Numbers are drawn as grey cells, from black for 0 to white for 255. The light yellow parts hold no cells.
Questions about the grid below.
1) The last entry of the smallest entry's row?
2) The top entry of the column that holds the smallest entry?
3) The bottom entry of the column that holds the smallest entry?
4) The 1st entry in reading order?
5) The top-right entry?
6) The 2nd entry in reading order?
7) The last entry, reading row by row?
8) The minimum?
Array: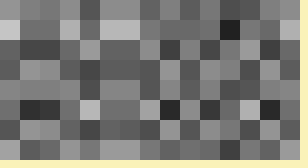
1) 176
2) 78
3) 64
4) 148
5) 140
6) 127
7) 154
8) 33

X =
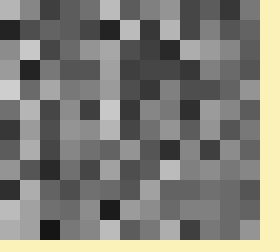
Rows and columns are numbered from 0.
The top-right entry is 120
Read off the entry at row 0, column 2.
63
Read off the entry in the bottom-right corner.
148
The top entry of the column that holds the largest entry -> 181
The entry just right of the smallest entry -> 120
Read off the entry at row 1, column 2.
99
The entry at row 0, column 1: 134
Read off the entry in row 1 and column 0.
35
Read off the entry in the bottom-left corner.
173
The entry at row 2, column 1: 200
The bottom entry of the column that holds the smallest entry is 21
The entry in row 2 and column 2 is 70
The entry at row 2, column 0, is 140
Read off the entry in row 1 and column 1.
78
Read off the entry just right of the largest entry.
106
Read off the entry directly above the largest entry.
155
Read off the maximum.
206

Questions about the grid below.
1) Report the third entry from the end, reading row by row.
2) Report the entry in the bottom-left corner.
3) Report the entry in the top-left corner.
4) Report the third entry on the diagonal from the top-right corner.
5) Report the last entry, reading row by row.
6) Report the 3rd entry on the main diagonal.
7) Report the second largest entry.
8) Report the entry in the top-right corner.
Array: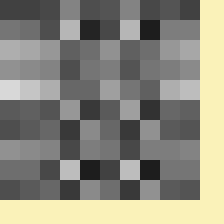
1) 145
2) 78
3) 65
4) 110
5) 84
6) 151
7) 197
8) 65

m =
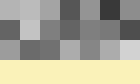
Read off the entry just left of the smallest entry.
148
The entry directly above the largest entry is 78
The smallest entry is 57
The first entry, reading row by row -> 180
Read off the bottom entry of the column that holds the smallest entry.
172
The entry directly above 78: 141

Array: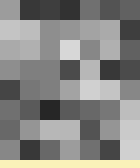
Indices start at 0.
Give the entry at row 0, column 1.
56
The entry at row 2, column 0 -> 170
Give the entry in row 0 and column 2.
62
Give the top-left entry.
156
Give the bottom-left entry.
135
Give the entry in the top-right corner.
97
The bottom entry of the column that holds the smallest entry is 104
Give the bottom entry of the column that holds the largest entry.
156
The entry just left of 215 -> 142
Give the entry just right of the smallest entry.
90
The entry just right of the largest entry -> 135
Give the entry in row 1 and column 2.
142
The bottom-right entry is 208

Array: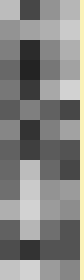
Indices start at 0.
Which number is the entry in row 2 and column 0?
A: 127
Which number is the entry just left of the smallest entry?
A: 104
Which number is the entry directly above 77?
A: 97
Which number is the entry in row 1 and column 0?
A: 147
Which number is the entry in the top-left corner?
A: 188
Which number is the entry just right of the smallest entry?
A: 119
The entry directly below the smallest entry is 57
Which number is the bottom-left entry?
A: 195
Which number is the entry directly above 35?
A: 43
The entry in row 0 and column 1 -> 71
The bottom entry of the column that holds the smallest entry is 210
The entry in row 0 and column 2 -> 147
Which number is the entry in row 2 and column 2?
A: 134
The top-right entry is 182

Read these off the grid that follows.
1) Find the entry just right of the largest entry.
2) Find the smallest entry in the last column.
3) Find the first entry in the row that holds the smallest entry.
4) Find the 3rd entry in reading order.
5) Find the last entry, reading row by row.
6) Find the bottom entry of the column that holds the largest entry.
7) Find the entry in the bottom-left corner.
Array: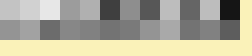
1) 156
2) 21
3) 195
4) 231
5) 93
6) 108
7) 148

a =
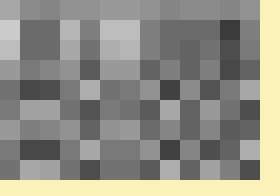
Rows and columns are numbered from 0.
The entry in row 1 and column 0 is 203
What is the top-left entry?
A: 167
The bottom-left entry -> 114
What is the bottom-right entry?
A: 78
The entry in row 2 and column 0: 189
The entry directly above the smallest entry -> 133
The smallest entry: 59
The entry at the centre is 121
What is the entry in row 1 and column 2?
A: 107
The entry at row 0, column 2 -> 133
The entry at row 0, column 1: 139
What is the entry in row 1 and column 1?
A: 107
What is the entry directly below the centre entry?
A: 114
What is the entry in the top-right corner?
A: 146
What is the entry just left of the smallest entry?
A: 107
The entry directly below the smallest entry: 78
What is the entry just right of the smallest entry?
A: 127
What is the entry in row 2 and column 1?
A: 107
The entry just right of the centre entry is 146
